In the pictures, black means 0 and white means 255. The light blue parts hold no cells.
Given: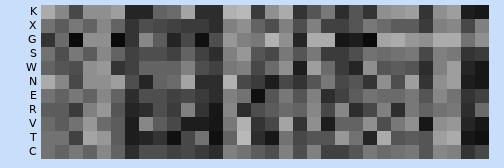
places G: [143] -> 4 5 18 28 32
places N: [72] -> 3 15 18 22
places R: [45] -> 8 15 23 26 31
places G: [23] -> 22
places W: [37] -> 23 31
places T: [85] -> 20 21 26 28

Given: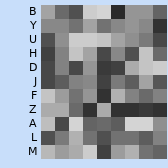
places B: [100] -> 9
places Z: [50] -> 4 6 7 9
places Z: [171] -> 1 2 5
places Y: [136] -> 1 2 6 8
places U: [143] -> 2 7
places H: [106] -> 9
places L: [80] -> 1 5

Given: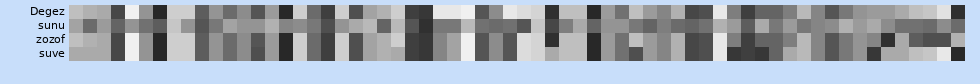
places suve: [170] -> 1 2 3 24 35 52 59 60
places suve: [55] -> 26 48 50 58
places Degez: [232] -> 27 28 32 47

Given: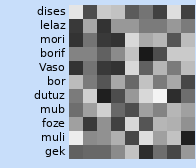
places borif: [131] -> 1 2
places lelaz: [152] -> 4 5 8

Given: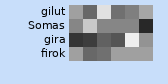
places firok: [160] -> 1 4 5 6
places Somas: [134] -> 1 3 4 5

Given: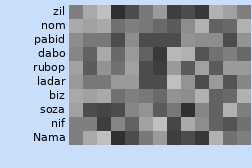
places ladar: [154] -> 1 4 5 11
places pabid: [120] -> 2 3
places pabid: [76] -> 4 6 7 8 12

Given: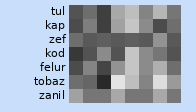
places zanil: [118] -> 2 3 5 6 8
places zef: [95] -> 3 5
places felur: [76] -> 1
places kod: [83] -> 2 4 8

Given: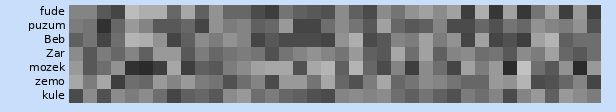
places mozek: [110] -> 3 27 34
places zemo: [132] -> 8 14 27 37

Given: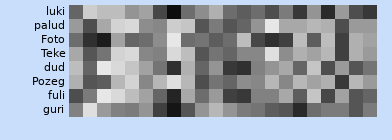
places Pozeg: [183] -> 4 7 9 15 17 21
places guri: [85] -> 9 16 21

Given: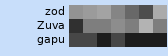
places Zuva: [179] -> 6
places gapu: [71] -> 1 2 4
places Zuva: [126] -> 2 3 5 7

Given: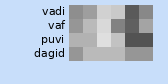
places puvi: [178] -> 1 2
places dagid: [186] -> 2 3 4

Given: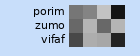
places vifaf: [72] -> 1
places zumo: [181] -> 2 4

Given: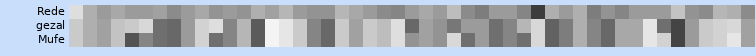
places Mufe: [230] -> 16 42 48
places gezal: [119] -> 28
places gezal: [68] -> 44
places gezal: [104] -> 8 19 25 39
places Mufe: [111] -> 7 11 29 31 33

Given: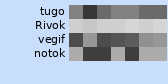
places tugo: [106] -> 3 6 7
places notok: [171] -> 1 4 6 7
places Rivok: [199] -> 2
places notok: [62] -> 2 3 5
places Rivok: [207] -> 1 3 4 6

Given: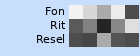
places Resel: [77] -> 1 5
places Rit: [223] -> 5

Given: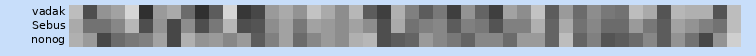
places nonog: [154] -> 2 11 13 19 26 33 34
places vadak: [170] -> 8 16 19 42
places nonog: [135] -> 12 18 27 30 31 42
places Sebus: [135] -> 4 27 38

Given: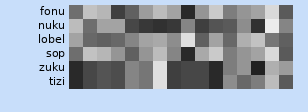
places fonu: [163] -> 8 14
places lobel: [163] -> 1 6 11

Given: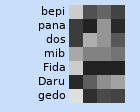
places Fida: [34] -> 2 3 4
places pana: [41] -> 4

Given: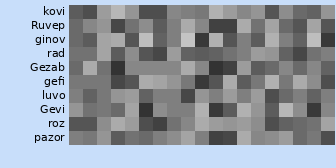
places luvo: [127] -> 1 7 8 11 13 17 19
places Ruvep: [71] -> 4
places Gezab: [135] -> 5 6 7 8 10 16 18
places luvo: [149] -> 4 10
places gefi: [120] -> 1 2 3 9 14 16

